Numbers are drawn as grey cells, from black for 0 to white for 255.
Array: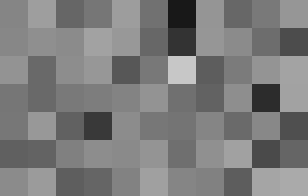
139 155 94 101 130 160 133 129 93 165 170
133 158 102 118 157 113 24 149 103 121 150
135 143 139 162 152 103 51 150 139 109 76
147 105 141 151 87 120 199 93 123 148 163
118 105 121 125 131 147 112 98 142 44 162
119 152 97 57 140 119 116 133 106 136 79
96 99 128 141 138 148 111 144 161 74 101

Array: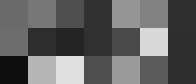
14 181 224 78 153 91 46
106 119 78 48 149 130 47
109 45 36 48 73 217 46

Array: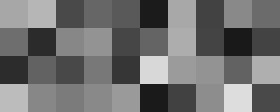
188 135 123 137 154 26 65 141 221 73
167 182 73 102 89 27 168 66 137 107
110 43 135 147 70 100 173 68 25 67
44 98 72 120 54 216 155 147 98 175

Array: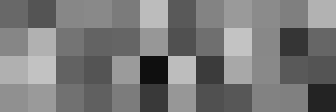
144 154 113 96 124 57 151 80 87 130 128 35
104 84 135 137 123 188 89 131 154 139 127 178
134 177 116 99 101 151 80 111 195 136 53 102
176 194 98 84 155 15 189 59 168 137 89 84

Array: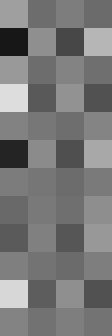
131 114 126 115
159 109 125 107
23 143 71 182
153 109 131 111
221 89 146 81
130 119 110 132
36 139 79 168
124 118 108 122
105 121 111 142
90 128 86 152
127 115 107 126
215 93 143 81

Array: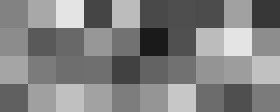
96 160 192 162 125 149 199 108 79 123
130 168 228 69 188 73 78 76 161 55
140 89 104 151 114 26 80 188 228 141
165 123 110 111 65 99 113 148 157 193

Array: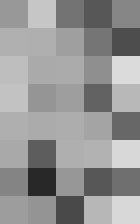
157 148 73 183 216
152 198 115 87 134
176 175 159 117 77
190 170 171 143 219
194 149 158 98 184
175 171 173 164 103
169 93 175 178 216
132 40 151 87 111

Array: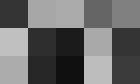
172 39 16 189 59
52 167 171 101 128
192 46 27 169 52

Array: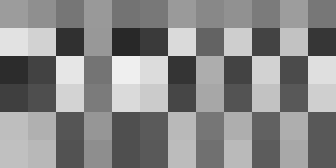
192 184 82 142 79 89 188 112 186 92 168 88
156 143 118 153 115 120 154 136 145 123 157 119
226 210 48 152 40 58 218 99 206 67 194 54
44 66 230 116 239 220 52 173 67 210 75 223
63 78 211 123 218 203 70 167 83 194 88 207
190 176 85 150 79 90 185 118 174 97 174 88
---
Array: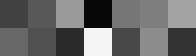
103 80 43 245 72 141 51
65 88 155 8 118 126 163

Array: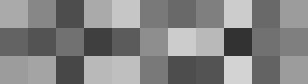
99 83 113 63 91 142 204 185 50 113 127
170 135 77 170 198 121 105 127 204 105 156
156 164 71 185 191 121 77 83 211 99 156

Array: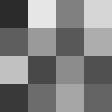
193 72 140 80
57 108 166 100
94 154 88 173
43 230 128 214

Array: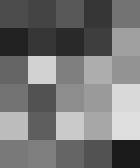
33 54 41 62 160
76 68 88 54 115
115 82 141 154 217
188 94 202 167 223
121 127 101 82 27
101 210 127 173 147

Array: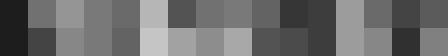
29 68 135 121 99 197 162 141 168 83 75 61 156 135 48 128
29 113 149 121 106 182 83 113 121 99 54 61 156 106 68 91

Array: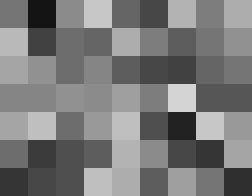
117 20 139 199 101 71 179 125 173
109 59 79 93 179 139 71 53 165
185 65 109 101 173 125 93 117 145
53 71 79 191 173 93 159 117 47
133 133 145 139 159 125 212 86 86
165 145 109 133 93 71 65 101 117
165 191 109 153 191 79 34 199 153
